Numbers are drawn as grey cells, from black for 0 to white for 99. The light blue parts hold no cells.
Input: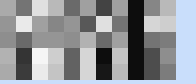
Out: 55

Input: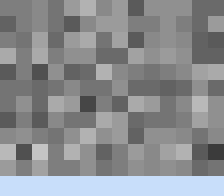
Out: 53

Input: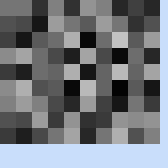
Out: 50

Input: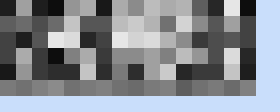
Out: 26

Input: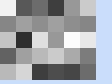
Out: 76

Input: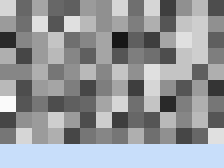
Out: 97
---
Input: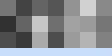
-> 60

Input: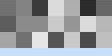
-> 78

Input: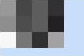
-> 46

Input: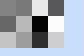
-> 61

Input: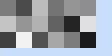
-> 65

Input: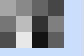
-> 90

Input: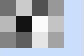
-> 36

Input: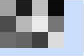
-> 39

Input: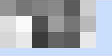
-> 39

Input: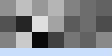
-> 46
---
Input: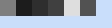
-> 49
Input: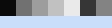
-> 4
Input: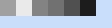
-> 62
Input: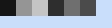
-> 8
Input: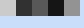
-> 79
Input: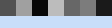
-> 32
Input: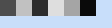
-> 30
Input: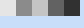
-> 89
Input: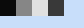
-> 4
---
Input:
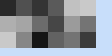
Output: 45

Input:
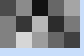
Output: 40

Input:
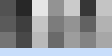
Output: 51

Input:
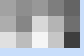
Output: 77

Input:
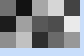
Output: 41

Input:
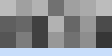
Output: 55

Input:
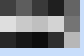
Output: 18

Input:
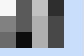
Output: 68

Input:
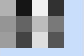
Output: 86
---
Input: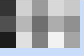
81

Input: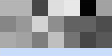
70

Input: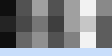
32

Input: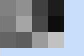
56

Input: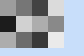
46

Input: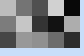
45

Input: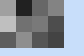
13

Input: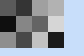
20

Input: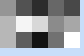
32

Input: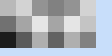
82
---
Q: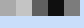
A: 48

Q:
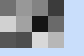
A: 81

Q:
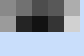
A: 67

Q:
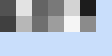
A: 82

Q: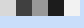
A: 94

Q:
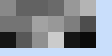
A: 59
